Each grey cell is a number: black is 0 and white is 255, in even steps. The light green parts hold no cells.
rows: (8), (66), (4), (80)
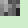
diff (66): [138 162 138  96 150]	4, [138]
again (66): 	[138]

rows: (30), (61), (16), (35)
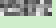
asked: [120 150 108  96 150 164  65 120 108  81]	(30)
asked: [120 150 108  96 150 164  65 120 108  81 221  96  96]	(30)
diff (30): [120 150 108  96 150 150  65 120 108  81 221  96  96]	5, [164]
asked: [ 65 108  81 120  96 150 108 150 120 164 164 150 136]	(61)
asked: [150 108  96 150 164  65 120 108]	(30)
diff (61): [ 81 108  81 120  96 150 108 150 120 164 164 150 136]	0, [65]

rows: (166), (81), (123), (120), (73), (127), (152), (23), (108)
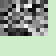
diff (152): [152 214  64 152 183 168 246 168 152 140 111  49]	4, [198]
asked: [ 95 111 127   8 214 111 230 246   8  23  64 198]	(81)
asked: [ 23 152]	(127)
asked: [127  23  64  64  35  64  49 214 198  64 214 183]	(23)
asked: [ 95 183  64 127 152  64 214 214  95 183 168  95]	(73)
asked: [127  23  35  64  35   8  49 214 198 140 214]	(108)

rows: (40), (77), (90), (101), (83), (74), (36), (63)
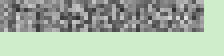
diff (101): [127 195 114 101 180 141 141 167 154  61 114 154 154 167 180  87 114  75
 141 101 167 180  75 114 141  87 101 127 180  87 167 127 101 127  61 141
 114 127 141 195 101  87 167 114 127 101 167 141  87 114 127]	14, [167]
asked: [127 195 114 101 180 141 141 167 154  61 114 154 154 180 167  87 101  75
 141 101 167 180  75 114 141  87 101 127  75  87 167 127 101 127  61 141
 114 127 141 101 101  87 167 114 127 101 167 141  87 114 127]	(63)
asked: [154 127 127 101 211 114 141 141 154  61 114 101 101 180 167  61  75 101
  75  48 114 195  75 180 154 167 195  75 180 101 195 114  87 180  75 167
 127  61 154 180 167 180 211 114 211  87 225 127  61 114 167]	(83)

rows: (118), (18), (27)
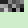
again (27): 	[7]
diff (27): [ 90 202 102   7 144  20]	5, [7]
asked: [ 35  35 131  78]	(118)
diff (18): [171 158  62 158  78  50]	4, [90]

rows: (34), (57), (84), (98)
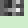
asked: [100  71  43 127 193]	(34)
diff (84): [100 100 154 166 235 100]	1, [115]

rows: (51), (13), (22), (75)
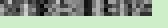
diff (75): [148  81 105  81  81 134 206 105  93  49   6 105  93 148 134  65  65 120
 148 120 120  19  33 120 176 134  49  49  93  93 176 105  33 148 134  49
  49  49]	29, [81]
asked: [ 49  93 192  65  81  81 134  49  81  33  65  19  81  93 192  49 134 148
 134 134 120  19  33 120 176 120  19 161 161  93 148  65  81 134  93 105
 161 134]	(51)
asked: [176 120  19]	(51)
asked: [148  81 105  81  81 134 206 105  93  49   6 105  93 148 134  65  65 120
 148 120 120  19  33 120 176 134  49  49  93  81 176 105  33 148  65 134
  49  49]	(13)

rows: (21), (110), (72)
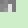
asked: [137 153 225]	(72)
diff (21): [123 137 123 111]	3, [123]
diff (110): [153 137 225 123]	0, [137]
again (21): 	[123]
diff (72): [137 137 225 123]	1, [153]
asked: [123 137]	(21)
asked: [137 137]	(110)

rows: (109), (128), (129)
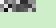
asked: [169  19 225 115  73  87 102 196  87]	(129)
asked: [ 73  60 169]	(128)
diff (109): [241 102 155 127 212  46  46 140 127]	8, [140]

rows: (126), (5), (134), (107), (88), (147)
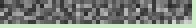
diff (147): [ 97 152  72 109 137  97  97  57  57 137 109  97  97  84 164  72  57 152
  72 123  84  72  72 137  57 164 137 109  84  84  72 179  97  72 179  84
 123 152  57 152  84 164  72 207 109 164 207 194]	33, [84]
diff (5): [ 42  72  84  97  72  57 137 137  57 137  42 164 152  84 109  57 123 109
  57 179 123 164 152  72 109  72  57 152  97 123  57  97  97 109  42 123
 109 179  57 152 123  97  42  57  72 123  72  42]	32, [84]

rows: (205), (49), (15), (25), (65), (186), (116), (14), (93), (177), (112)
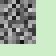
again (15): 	[151]
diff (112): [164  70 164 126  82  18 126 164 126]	2, [151]
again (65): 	[95]
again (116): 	[70]
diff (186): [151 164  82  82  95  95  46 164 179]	8, [164]
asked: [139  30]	(49)
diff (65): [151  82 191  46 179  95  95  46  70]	3, [30]

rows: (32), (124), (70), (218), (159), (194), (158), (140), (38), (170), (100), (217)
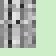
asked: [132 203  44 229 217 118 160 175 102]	(100)
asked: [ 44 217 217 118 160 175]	(32)
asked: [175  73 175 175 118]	(70)
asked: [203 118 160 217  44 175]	(124)
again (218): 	[160]
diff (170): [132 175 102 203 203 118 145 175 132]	8, [118]
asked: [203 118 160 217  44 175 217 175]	(124)

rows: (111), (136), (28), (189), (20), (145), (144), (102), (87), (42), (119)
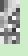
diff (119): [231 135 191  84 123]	4, [135]
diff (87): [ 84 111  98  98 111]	0, [98]
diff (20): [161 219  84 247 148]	1, [203]
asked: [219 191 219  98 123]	(189)
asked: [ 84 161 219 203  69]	(28)

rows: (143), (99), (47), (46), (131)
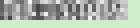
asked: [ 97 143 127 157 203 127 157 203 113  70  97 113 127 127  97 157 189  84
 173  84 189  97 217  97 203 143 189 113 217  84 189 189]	(99)
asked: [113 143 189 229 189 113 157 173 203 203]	(143)
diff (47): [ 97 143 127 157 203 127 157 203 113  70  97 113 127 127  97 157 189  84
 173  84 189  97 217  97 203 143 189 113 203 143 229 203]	29, [157]

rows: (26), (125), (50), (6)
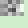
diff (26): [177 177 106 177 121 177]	4, [133]
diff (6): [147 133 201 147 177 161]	4, [189]
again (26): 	[177]
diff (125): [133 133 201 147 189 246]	0, [147]
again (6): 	[147]

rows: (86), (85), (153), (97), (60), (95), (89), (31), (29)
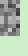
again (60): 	[185]
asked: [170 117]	(29)
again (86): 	[170]

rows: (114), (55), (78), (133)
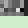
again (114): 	[96]
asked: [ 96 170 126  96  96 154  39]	(55)

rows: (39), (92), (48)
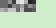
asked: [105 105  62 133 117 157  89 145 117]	(92)
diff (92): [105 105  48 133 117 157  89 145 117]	2, [62]

